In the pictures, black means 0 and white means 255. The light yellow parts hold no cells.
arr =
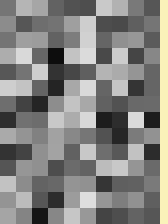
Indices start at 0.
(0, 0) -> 117
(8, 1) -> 148
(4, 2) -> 206
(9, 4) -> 97
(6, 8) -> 105
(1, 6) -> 77
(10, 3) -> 77
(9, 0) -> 51
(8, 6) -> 82
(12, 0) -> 148
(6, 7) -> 82
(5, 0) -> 206
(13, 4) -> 198
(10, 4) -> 107
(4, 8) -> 149
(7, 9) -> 28
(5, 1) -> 195
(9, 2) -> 144
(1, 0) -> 140
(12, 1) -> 188
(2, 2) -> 156
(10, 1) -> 150
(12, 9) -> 95
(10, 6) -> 188
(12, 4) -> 156
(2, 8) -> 151
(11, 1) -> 140
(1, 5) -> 206
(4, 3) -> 51
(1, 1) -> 86
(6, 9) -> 106
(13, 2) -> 21
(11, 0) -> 194
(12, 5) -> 222
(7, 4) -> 172
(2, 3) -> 98

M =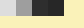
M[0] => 221
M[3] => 39
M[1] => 158

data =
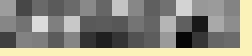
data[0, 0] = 157
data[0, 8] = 135
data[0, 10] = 113
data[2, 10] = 154
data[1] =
[134, 114, 219, 127, 200, 89, 91, 87, 116, 101, 181, 95, 24, 169, 141]
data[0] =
[157, 71, 105, 90, 106, 137, 102, 196, 135, 95, 113, 211, 152, 155, 131]
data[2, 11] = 6
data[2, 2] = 126
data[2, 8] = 82
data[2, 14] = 107
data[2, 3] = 91

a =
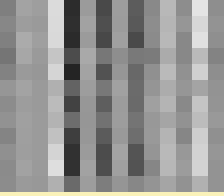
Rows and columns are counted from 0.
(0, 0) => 127
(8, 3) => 193
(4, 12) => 208
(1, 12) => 215
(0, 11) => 141
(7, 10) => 165
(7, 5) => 150
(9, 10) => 185
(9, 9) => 149
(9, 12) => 210
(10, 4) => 49
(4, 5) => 163
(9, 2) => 155
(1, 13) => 147
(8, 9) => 153
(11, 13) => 147
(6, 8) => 106
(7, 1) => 160
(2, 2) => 159
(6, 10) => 180
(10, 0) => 139
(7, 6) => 114
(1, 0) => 135
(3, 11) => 136
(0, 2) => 158
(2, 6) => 72
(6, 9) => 160
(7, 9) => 152
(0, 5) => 155
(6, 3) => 187
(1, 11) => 150
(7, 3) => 179
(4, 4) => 36
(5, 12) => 164
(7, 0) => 146
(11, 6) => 125
